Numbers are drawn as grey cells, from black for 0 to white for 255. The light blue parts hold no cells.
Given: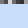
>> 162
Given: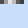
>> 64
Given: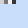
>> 55
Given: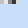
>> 220
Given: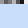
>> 238
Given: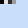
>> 155
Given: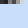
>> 213
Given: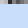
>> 142
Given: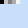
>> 244
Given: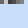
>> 131
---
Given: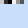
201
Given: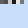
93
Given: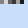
131
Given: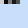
207
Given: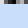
221
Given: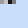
157
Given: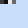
59
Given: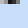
187
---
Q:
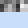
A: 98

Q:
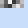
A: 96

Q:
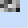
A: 92

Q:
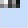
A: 248

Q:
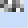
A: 90

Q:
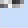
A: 231

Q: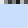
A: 141

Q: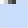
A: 207

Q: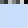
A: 51

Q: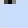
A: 73
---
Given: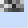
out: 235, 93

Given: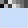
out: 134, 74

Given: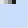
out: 227, 31

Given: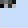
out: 90, 189

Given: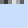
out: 114, 98

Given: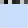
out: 170, 79

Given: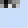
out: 100, 195

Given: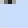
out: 199, 156
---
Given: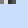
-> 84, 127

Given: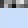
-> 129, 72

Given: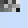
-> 229, 104

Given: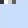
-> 98, 55

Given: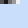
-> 241, 84

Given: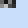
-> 34, 142

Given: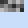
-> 145, 188
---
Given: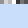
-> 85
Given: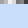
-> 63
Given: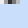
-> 187
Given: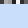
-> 100
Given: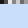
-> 159
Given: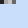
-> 104
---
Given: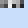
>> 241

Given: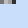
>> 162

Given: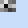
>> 61

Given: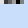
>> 99

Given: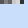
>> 100

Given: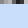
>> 182

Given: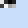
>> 160

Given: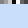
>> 206
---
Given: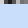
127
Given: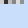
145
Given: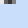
127
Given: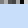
207
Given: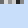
136
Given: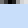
225
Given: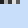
93
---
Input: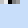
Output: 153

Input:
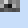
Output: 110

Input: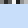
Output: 134

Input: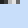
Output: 105

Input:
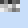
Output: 158

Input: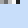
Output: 164

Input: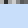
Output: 134
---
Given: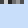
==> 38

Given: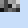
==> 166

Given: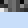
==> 99

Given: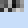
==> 181

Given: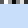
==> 158

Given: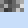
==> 71
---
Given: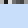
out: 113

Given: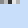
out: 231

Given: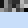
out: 46

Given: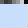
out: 125

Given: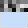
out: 154

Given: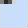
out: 214

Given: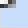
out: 120
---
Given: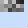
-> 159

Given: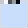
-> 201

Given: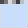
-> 76

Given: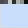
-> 74

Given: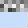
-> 133

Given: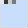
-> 231

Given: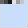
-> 100

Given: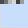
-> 76

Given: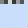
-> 130

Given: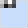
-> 166
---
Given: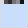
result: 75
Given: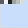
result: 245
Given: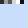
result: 160
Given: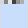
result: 131
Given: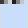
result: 155
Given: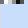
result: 254
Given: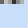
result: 193
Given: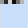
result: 42
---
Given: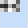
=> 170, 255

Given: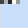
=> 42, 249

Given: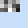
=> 203, 255

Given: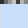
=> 193, 193

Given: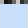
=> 104, 199

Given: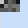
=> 101, 197
